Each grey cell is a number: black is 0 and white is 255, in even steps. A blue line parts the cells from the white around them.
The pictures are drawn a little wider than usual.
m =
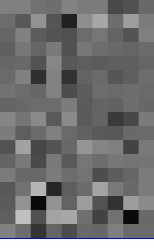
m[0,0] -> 128
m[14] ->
[91, 146, 10, 146, 99, 157, 82, 50, 157, 138]
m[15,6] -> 66
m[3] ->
[95, 119, 101, 122, 81, 119, 109, 104, 101, 107]
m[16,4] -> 77
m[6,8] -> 109
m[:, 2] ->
[113, 146, 92, 101, 82, 48, 102, 108, 137, 107, 71, 74, 104, 180, 10, 80, 53]
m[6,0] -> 114
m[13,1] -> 114
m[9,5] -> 97
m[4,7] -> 95
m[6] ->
[114, 108, 102, 130, 77, 93, 108, 106, 109, 106]
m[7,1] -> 104
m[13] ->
[88, 114, 180, 38, 94, 107, 163, 121, 105, 124]
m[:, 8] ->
[81, 157, 84, 101, 95, 95, 109, 110, 72, 105, 67, 115, 102, 105, 157, 9, 106]
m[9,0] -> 124
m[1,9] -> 124
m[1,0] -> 108
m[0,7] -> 73
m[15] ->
[95, 192, 80, 163, 167, 112, 66, 113, 9, 105]
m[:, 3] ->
[110, 85, 83, 122, 134, 130, 130, 108, 89, 128, 83, 121, 124, 38, 146, 163, 101]
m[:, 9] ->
[105, 124, 127, 107, 101, 108, 106, 103, 122, 106, 121, 117, 123, 124, 138, 105, 106]
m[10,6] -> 132
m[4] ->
[102, 105, 82, 134, 88, 94, 92, 95, 95, 101]
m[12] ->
[123, 105, 104, 124, 109, 115, 77, 92, 102, 123]
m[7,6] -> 100
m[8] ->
[133, 117, 137, 89, 138, 90, 100, 58, 72, 122]
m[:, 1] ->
[127, 88, 129, 119, 105, 129, 108, 104, 117, 94, 162, 121, 105, 114, 146, 192, 109]

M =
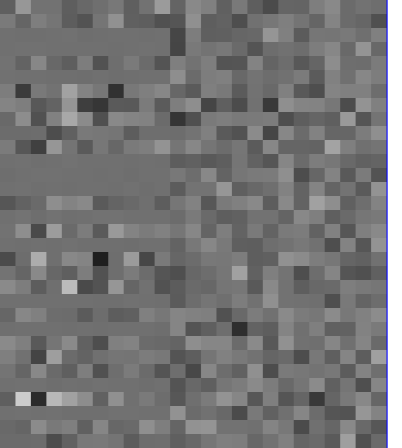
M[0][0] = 95
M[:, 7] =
[120, 145, 112, 111, 110, 110, 49, 90, 137, 117, 103, 112, 112, 111, 100, 114, 153, 111, 110, 110, 150, 111, 93, 112, 128, 117, 110, 112, 144, 113, 103, 116]
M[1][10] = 81
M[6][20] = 78
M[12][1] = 112
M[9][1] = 108
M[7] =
[132, 126, 88, 99, 149, 62, 54, 90, 89, 123, 91, 126, 142, 69, 95, 76, 113, 57, 143, 132, 131, 119, 76, 147, 128]
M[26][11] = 110
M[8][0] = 105
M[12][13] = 136
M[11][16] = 98
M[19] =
[115, 101, 137, 103, 95, 125, 82, 110, 123, 108, 85, 79, 103, 109, 118, 161, 97, 127, 115, 78, 109, 133, 85, 80, 96]
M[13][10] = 112
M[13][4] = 111
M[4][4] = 94
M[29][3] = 113
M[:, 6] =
[111, 117, 111, 112, 82, 112, 119, 54, 80, 119, 119, 112, 111, 112, 90, 114, 90, 111, 31, 82, 83, 111, 109, 111, 78, 112, 81, 113, 97, 111, 134, 121]
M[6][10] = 135
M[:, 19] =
[100, 116, 91, 109, 88, 123, 89, 132, 94, 107, 101, 107, 77, 99, 99, 136, 124, 120, 139, 78, 94, 113, 123, 112, 113, 77, 119, 117, 101, 134, 75, 101]
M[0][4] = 94
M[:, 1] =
[151, 101, 111, 113, 99, 112, 59, 126, 141, 108, 87, 113, 112, 113, 98, 115, 142, 111, 109, 101, 125, 112, 135, 112, 127, 113, 101, 113, 204, 113, 101, 107]
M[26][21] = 120
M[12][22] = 89
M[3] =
[112, 113, 113, 112, 112, 112, 112, 111, 112, 113, 112, 69, 121, 115, 120, 106, 84, 109, 113, 109, 125, 135, 105, 148, 104]
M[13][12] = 115
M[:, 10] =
[155, 81, 112, 112, 84, 112, 135, 91, 107, 110, 147, 111, 112, 112, 93, 112, 129, 112, 122, 85, 82, 111, 119, 110, 105, 120, 84, 112, 109, 112, 126, 110]
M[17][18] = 114
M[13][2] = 111
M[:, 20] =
[126, 101, 118, 125, 101, 91, 78, 131, 101, 130, 99, 125, 102, 132, 161, 127, 98, 113, 125, 109, 104, 111, 119, 127, 111, 120, 115, 139, 57, 108, 112, 106]
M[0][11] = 100
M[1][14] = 98
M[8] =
[105, 141, 81, 129, 168, 139, 80, 137, 132, 130, 107, 53, 80, 122, 126, 121, 122, 124, 78, 94, 101, 95, 153, 85, 116]

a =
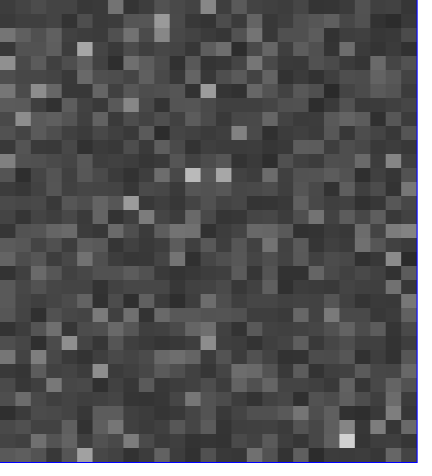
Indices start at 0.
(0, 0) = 61
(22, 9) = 51
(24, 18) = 68
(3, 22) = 109
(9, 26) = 85
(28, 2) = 73
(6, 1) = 75
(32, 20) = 44
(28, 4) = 68
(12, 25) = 54
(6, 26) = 60
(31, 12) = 51
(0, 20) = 52
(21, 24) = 58
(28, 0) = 78
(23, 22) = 99
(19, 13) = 61
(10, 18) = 57
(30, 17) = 65
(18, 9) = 56
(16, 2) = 85
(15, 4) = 72
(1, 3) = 68
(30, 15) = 63
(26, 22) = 65
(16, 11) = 115
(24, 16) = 51
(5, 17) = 99
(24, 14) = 63
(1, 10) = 154
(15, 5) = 58
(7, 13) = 74
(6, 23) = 75
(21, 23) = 52
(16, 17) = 102
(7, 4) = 93
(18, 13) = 70

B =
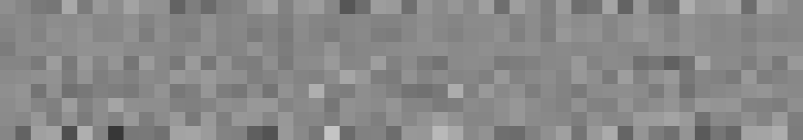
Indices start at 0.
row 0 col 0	143
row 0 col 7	141
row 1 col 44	144
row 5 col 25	123
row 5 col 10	136
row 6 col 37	122
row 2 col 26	135
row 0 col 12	126
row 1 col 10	140
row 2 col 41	151
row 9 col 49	164
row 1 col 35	128
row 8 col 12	121
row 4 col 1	133
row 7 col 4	157
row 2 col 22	134
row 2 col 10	143
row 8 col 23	137
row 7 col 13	132
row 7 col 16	152
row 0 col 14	127
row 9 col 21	196
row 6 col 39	141
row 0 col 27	149
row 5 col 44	120
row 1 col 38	144
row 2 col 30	137
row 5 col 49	126
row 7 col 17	152
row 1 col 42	141
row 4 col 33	125
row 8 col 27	146
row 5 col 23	152
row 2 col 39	133
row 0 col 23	109
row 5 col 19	132
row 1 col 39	134
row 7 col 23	142

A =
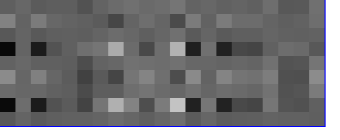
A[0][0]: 95
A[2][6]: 100
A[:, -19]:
[91, 123, 89, 27, 96, 128, 104, 27, 90]
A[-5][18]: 83
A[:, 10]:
[109, 101, 102, 109, 109, 111, 107, 123, 102]
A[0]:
[95, 103, 91, 94, 94, 82, 99, 107, 112, 106, 109, 117, 99, 103, 97, 100, 96, 110, 88, 89, 112]
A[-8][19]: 98
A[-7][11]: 112
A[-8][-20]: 99
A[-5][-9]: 103
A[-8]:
[130, 99, 123, 103, 99, 96, 91, 70, 100, 110, 101, 75, 123, 98, 123, 108, 108, 100, 95, 98, 110]
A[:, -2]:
[89, 98, 96, 106, 85, 79, 85, 81, 97]
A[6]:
[107, 103, 104, 97, 94, 75, 94, 94, 110, 116, 107, 103, 113, 102, 109, 106, 102, 114, 82, 85, 123]
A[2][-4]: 101
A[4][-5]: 100
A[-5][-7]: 100
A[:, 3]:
[94, 103, 95, 83, 96, 102, 97, 82, 95]
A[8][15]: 94
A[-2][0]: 10
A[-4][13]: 99
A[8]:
[88, 100, 90, 95, 97, 97, 100, 108, 102, 95, 102, 110, 91, 102, 92, 94, 95, 99, 97, 97, 95]
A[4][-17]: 94
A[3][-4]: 97
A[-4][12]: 138
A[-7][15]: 95
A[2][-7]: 90
